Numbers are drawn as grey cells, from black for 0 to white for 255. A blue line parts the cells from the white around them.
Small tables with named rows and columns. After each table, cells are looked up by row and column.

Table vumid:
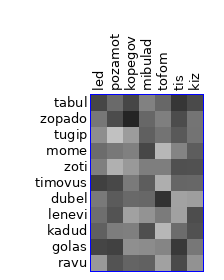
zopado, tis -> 76
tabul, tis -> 54
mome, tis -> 132
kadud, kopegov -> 127
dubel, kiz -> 158
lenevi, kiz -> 77

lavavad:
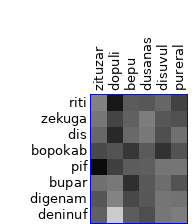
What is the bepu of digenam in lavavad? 72
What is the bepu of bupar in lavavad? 47
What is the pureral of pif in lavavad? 117
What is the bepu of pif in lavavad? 92
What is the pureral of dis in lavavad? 112
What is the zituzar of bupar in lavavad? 112
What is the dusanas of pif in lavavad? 94
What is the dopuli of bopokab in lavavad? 83
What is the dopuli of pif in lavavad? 64
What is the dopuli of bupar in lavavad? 120
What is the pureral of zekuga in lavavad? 81
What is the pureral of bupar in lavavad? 83
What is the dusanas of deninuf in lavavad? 78
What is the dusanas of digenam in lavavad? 87
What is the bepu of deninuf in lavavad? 92
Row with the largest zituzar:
riti

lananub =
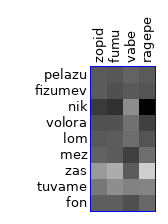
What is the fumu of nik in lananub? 49
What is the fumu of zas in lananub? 172
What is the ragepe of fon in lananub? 103
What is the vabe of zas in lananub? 91
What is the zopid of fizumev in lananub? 91
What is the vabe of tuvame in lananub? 130
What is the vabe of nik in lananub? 141
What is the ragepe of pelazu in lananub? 90
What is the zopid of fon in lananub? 94
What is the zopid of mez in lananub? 98
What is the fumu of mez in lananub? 91
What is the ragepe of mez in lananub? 111
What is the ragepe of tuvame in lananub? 132
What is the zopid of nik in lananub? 58
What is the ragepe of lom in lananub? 84
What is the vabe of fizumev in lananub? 89
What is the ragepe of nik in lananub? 2
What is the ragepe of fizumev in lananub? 84

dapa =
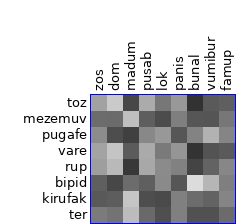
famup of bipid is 127
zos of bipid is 95
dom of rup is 185
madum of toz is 71
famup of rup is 135
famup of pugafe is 133
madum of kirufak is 197
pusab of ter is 105
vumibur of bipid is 182
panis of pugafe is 86

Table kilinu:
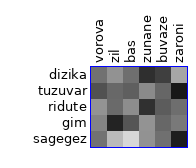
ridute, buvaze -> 92
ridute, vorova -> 147
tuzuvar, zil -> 104
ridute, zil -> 106
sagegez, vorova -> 114
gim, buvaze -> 103
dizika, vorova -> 113
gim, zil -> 35
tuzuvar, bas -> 95
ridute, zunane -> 48
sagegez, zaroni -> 29
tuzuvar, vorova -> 81
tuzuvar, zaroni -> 24
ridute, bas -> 141
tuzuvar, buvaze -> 102
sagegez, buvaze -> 112
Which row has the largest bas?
sagegez

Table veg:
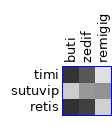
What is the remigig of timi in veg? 223
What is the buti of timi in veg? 52
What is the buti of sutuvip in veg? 204
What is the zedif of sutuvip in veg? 152
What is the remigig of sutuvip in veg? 146
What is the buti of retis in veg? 49
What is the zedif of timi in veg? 87
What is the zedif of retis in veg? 64
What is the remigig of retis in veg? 208

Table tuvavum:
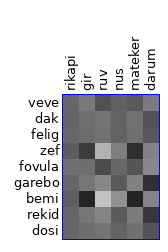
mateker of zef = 47
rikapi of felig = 104
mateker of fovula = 86
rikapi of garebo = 103
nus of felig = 99
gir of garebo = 118
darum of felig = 87
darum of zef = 130
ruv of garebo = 136
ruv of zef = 178
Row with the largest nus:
bemi

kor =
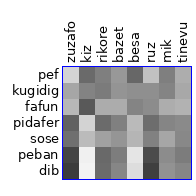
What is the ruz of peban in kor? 75
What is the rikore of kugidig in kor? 123
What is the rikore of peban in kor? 105
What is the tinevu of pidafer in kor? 138
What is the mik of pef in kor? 127
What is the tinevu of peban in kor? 124
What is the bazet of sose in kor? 149
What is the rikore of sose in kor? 161
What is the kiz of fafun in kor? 89
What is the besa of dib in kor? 221
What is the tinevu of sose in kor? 136
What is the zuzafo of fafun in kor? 183
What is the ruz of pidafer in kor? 109
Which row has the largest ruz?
pef

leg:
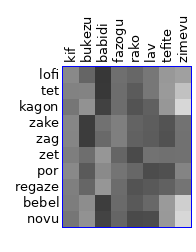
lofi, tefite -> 152
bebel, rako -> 89
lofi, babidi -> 55
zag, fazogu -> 127
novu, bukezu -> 146
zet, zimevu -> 113
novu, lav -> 76
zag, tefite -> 81
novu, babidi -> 67

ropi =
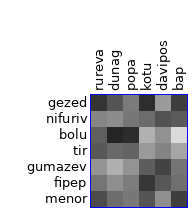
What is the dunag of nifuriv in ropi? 141
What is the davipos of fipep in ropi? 87
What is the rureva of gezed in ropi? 52
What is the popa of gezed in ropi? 123
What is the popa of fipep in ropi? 124
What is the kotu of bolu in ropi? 177

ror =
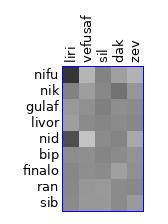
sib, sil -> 152
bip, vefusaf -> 143
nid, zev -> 168
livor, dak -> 139
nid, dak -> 132
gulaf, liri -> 153
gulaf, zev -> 139
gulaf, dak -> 142
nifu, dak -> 160
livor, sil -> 134
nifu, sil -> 131
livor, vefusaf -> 139

